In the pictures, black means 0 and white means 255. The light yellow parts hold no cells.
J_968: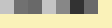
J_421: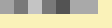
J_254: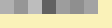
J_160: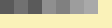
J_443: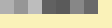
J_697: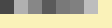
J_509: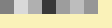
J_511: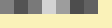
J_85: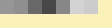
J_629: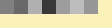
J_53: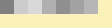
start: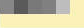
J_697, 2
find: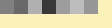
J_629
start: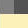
J_511, 0
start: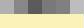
J_697, 1
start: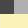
J_697, 0

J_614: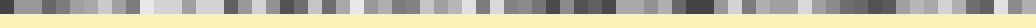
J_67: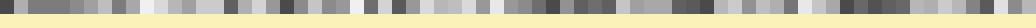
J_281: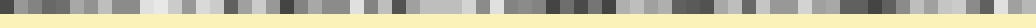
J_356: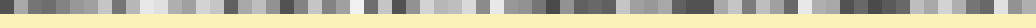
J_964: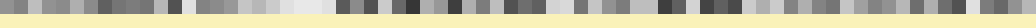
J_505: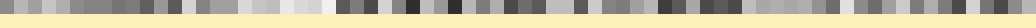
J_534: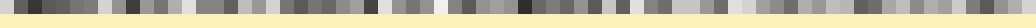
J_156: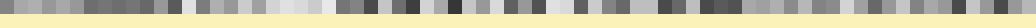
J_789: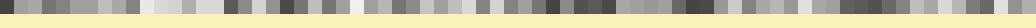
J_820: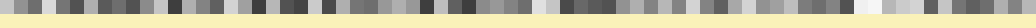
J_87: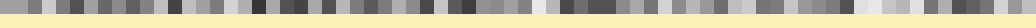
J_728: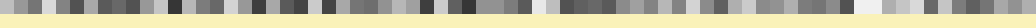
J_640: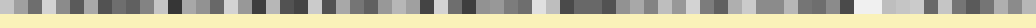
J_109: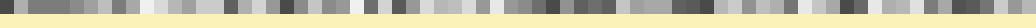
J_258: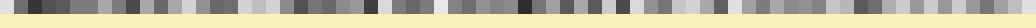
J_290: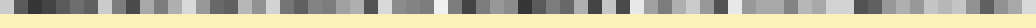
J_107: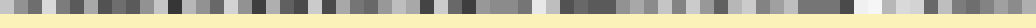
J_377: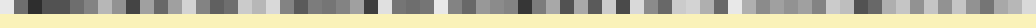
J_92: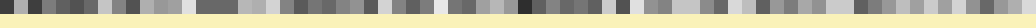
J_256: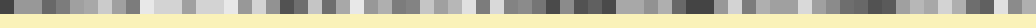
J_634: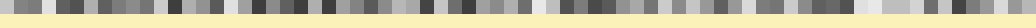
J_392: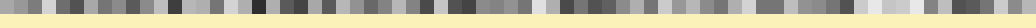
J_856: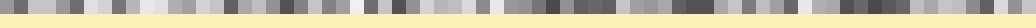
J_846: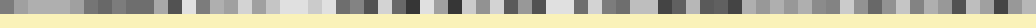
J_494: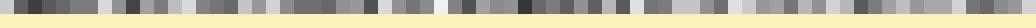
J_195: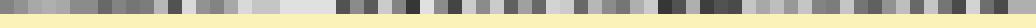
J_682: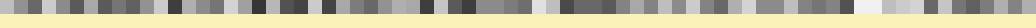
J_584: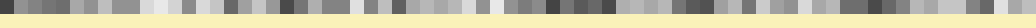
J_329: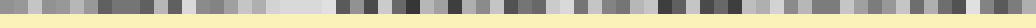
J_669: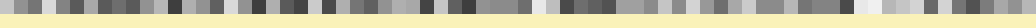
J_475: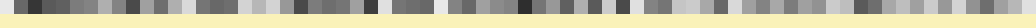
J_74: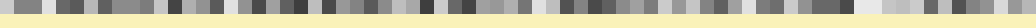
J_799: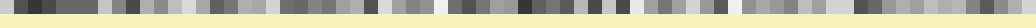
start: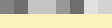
J_534, 46
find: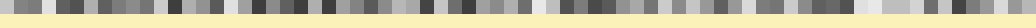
J_634
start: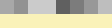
J_92, 57
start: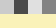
J_475, 43
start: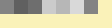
J_377, 14
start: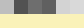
J_964, 35
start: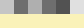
J_329, 64

